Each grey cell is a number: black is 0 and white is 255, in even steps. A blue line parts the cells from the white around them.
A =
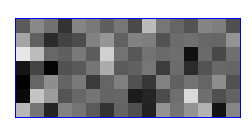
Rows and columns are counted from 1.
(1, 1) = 90
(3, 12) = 110
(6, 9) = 27
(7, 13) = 147
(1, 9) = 74
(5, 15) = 141
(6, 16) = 98
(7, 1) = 183
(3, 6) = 92
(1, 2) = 137
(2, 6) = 129
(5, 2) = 101
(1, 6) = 120
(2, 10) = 126
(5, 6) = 59
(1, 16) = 80
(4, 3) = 4
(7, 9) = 80
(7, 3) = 37
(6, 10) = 37
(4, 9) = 97
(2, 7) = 149
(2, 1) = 165
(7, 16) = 133
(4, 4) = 82
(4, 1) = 21
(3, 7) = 208
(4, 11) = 60
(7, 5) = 116
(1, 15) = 126
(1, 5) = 132
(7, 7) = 51
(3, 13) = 16
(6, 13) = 218
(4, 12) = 107
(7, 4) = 130

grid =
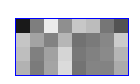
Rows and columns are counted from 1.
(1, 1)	25
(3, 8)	181
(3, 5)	120
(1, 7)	118
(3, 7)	138
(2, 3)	130
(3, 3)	161
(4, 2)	123

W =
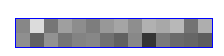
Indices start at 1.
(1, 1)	135
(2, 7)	113
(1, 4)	159
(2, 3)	146
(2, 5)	131
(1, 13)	115
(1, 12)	184
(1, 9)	142
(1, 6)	125

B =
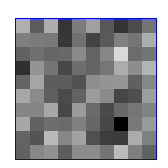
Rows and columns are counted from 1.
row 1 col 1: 176
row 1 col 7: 87
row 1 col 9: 75
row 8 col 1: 167
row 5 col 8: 149
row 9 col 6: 80
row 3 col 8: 217
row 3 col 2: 112
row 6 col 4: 75
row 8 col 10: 153
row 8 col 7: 71
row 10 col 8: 187
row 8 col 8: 2
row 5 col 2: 165
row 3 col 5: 138
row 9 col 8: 59
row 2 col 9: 117
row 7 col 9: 118
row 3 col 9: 108
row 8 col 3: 110
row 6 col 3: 95
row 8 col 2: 97
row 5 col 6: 142
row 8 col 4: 107
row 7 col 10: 130
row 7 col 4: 71
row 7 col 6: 106
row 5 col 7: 148
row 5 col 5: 81

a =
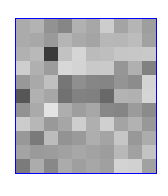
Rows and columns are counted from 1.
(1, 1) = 171
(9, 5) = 154
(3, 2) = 185
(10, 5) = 167
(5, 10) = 211
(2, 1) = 171
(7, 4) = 174
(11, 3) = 136
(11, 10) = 161
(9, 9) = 152
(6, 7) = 105
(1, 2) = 179
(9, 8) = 198
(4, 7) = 202
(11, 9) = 209
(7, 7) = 136
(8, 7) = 208
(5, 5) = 143
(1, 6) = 167
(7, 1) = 146
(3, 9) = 199
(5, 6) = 134
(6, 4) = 113
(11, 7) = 160
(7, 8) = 133
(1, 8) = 164
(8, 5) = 206
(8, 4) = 166
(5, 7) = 133
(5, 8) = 148
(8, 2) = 183
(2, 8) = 182

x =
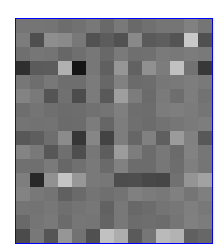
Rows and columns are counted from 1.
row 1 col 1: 117
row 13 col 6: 116
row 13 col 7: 111
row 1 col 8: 121
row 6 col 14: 114
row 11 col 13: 127
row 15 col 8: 120
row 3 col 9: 111
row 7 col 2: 116
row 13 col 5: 106
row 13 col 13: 117
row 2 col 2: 79
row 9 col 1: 88
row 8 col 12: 118
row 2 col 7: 92
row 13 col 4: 96
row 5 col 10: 109
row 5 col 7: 103
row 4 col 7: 96
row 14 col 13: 127
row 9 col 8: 125
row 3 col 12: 120
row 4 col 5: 21
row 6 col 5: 76
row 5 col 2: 110
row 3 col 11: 122
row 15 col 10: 110
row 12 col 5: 151
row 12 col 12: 113
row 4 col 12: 193
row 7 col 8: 127
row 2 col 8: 81
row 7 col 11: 124
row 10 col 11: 120
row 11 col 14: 117
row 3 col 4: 103
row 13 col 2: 120
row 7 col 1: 110

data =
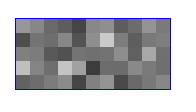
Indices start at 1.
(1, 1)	151
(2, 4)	135
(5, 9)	105
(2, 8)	125
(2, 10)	121
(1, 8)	93
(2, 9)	94
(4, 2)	132
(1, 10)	148
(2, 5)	83
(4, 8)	108
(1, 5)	69
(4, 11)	111
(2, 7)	202
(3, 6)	112
